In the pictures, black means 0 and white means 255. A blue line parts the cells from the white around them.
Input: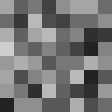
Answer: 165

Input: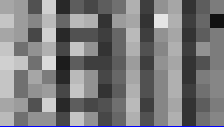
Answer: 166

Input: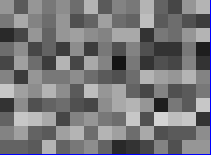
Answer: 150

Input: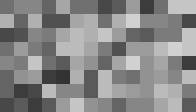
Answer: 112

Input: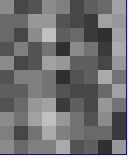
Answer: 139

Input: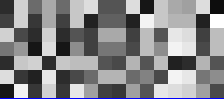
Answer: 44

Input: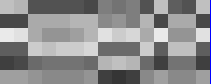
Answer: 192

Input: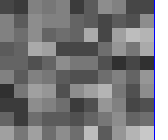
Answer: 70

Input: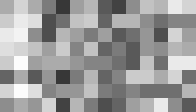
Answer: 171
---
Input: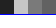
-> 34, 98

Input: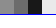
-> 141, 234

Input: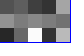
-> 82, 186

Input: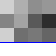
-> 208, 101

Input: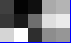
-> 64, 150

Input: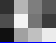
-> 48, 235

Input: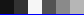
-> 19, 182

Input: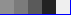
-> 144, 239
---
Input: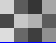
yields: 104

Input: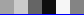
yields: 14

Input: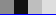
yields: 17

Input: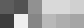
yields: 185

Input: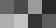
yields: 196

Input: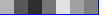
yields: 225
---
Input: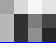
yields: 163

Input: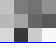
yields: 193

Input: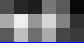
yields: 79

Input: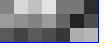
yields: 131

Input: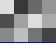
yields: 221

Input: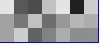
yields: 228

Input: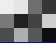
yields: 238

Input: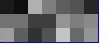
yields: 26

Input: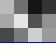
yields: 187

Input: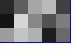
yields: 41
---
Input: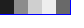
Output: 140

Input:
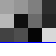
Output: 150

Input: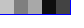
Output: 127

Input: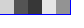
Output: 84

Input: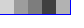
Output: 157

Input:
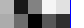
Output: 24

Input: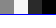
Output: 246

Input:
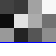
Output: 57

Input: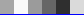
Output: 249
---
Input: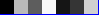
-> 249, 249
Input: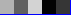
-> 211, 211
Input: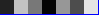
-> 4, 228
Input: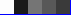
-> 117, 253
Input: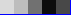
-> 113, 218
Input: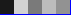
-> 122, 210
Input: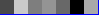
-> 148, 202
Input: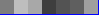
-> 62, 190
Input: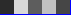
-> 93, 216
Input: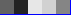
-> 231, 231
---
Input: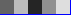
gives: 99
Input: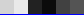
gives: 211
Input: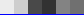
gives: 236
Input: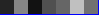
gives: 36
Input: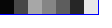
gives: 6
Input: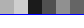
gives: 177
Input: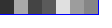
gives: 49
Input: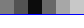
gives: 124
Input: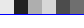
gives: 233
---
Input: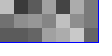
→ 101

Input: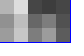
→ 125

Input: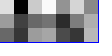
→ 156

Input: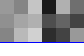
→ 209

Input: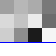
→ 27

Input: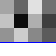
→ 136
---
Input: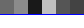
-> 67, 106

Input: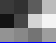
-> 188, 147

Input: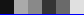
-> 224, 18

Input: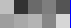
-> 84, 158

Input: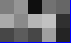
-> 102, 71

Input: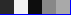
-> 169, 41
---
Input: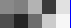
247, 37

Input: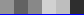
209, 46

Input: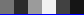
242, 21

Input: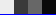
237, 10

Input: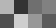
206, 51

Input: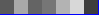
216, 61

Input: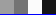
251, 22
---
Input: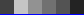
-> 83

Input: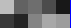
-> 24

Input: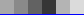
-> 180

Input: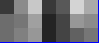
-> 88

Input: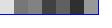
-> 96

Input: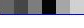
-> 166

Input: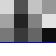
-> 163

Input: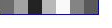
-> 249

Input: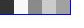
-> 161
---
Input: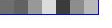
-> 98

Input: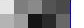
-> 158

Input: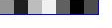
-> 31

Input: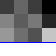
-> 111

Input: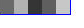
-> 178

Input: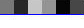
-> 38

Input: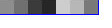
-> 112

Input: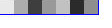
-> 172

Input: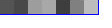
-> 72

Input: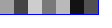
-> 68
